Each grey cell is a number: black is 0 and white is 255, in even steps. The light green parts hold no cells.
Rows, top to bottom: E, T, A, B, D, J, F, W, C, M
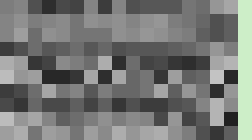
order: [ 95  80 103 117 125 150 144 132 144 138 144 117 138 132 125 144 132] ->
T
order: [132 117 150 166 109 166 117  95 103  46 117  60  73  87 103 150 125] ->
F

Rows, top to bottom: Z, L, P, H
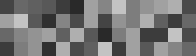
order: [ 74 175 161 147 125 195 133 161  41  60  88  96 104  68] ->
Z
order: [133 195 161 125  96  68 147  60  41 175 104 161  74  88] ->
Z
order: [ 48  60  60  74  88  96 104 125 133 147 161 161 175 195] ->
H
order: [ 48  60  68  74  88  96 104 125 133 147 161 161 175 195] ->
L
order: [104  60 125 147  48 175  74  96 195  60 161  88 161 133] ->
H
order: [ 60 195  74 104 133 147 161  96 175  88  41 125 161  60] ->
P
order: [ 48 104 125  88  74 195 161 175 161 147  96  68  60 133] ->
L

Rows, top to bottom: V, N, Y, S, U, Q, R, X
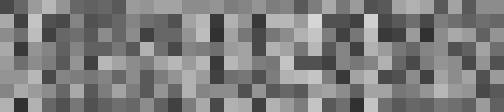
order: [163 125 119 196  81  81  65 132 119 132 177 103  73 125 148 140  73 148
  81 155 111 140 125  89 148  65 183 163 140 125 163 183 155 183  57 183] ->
U
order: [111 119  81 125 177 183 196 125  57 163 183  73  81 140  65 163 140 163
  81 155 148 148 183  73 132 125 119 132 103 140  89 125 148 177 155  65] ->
Q
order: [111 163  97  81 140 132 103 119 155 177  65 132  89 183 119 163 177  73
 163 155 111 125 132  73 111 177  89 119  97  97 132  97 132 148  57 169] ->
S
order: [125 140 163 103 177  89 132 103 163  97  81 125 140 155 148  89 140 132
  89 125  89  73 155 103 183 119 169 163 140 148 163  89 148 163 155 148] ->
V

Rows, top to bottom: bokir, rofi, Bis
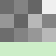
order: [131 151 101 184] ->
rofi
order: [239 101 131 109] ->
bokir
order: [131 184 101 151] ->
rofi
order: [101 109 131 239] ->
bokir

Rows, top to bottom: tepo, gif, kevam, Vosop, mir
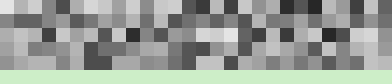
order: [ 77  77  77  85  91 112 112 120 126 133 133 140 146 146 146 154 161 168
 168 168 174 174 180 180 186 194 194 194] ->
mir
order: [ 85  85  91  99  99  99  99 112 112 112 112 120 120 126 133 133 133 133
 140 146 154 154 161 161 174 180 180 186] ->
gif
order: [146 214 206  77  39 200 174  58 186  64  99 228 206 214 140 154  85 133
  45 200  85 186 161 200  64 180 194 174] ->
kevam
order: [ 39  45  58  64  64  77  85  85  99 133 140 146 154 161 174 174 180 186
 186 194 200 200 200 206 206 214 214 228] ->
kevam
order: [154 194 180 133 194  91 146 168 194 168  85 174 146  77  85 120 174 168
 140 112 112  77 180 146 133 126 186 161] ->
Vosop

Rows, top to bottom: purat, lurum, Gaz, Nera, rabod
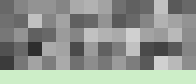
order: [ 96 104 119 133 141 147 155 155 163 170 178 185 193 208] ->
Gaz
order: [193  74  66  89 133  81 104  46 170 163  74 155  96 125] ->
Nera
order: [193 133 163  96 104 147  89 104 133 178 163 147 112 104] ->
lurum
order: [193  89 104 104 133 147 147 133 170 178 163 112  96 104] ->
purat
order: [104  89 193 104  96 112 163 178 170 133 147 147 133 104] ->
purat
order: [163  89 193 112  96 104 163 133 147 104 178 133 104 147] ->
lurum

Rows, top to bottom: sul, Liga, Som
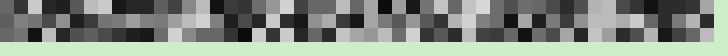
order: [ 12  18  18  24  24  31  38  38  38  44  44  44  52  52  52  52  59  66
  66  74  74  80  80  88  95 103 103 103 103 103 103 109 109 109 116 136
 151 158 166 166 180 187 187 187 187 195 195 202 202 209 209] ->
Som
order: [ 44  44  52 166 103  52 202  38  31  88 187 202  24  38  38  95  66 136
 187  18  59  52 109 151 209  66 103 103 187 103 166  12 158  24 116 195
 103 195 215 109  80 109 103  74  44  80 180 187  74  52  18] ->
sul
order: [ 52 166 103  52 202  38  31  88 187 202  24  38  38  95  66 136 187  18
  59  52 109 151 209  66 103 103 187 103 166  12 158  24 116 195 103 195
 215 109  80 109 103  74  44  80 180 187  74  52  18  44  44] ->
sul
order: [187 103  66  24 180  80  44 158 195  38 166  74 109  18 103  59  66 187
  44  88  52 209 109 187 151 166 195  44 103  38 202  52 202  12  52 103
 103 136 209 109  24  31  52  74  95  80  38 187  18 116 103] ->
Som

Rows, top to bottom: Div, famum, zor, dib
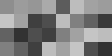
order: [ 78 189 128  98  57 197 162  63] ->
famum
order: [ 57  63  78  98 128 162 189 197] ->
famum
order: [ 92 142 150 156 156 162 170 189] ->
Div
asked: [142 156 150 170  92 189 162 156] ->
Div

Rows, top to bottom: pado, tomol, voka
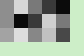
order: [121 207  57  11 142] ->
tomol
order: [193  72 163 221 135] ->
voka
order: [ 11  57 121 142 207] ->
tomol
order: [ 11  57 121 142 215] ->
pado

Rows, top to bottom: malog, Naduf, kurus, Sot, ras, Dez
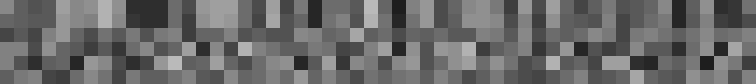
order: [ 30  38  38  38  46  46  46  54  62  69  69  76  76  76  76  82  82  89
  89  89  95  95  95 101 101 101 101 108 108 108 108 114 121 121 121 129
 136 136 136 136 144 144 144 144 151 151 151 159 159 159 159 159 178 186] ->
ras
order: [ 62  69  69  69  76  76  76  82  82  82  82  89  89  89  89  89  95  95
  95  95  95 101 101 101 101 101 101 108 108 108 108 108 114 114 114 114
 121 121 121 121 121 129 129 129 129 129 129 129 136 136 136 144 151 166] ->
Dez
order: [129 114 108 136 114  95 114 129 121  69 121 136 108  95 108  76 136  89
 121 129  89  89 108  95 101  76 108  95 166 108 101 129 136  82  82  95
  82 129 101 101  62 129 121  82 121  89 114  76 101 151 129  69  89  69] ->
kurus
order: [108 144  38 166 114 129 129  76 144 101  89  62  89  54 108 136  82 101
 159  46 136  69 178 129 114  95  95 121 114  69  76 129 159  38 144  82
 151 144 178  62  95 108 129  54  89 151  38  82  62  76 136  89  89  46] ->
Sot
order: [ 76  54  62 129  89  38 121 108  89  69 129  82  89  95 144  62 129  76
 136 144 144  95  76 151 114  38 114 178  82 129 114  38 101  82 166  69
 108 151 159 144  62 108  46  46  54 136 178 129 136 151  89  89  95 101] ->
Naduf
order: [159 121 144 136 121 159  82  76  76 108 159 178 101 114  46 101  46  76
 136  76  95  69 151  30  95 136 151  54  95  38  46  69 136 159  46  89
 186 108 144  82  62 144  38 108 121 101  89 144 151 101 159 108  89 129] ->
malog

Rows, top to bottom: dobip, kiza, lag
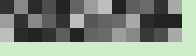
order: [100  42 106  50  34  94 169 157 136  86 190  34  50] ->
kiza
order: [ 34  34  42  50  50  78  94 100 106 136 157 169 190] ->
dobip
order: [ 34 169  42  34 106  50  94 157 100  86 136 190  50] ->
kiza

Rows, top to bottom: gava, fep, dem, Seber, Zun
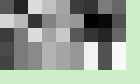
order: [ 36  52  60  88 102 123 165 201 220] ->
dem
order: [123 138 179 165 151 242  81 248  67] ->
Zun
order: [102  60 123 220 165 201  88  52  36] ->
dem
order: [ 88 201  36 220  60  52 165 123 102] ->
dem

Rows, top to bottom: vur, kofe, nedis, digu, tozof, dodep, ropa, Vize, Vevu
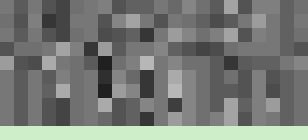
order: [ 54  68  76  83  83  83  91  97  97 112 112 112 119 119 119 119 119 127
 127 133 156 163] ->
nedis
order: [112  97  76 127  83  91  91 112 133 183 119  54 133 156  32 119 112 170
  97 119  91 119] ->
ropa
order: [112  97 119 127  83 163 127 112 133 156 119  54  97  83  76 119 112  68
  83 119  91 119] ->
nedis
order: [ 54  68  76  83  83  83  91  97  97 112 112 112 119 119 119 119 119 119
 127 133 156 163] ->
digu

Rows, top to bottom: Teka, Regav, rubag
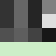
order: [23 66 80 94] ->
rubag
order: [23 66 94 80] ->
rubag

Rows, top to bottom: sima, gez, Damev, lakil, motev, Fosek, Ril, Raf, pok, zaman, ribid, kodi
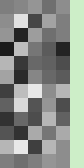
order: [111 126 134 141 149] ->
sima
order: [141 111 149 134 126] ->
sima
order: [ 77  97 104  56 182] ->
motev
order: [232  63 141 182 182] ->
ribid
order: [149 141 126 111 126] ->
kodi

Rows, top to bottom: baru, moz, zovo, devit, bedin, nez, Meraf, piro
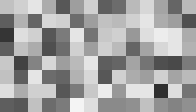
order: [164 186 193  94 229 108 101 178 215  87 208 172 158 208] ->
nez
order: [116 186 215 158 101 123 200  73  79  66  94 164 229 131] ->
bedin
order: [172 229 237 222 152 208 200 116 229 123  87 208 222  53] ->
zovo
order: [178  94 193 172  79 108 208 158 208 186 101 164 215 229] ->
devit
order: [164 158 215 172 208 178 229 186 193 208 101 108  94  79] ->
devit
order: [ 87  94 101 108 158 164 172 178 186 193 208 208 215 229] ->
nez
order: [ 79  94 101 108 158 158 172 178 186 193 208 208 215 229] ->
moz

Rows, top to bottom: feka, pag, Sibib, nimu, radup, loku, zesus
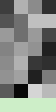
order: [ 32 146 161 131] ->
nimu
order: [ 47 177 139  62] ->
feka

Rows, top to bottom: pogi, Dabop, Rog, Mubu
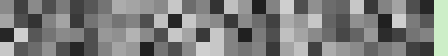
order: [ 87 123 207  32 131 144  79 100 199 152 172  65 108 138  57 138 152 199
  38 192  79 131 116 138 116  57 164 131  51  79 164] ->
Dabop
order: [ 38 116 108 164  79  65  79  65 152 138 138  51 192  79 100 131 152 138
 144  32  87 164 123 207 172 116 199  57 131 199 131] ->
Mubu
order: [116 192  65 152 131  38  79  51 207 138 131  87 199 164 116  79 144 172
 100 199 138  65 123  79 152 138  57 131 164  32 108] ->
Mubu

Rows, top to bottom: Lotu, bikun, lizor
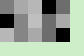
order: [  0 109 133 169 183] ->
lizor
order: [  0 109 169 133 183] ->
lizor
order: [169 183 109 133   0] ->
lizor
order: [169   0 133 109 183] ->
lizor
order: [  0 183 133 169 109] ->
lizor
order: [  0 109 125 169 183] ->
Lotu

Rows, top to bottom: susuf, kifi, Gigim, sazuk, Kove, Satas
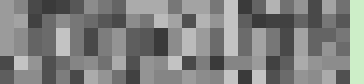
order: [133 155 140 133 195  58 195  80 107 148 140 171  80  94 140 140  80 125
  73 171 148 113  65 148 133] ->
Satas
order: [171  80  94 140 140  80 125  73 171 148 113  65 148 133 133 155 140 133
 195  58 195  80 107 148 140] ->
Satas

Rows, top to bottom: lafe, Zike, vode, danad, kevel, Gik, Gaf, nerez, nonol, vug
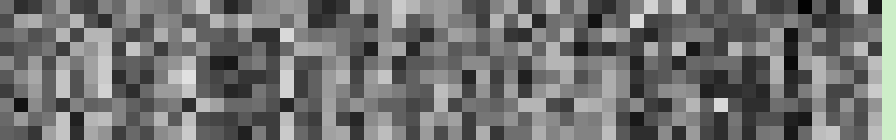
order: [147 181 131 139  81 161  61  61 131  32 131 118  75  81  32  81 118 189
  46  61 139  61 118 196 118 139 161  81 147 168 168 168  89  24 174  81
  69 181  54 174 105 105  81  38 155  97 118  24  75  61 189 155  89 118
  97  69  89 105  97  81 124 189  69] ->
nonol
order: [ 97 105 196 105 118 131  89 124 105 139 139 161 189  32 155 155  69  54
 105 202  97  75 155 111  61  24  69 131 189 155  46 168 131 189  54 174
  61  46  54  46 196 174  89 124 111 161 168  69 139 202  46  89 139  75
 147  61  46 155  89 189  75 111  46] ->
vug
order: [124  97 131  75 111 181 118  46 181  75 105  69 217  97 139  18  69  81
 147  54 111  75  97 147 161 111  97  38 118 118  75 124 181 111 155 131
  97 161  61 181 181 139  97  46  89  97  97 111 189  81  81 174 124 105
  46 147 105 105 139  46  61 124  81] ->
vode
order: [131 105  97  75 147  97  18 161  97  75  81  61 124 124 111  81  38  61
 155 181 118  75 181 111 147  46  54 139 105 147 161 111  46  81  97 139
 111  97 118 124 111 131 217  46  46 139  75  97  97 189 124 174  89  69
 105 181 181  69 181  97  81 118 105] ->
vode
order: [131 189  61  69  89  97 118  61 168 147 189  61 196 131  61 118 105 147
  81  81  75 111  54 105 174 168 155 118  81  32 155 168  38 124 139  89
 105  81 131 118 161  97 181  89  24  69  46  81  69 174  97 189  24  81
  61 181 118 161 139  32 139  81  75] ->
danad
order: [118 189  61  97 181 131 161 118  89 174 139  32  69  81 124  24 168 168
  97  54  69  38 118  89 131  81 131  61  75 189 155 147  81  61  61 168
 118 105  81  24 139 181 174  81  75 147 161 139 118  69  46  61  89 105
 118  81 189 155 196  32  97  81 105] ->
nonol

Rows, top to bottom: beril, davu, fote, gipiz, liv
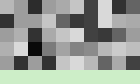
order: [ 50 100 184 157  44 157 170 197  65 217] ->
beril
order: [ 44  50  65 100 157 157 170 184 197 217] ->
beril
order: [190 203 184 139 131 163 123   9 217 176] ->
gipiz
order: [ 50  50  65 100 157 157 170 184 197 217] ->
liv
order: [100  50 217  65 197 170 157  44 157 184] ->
beril
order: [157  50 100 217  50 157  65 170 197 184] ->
liv
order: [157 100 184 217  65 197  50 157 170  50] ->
liv

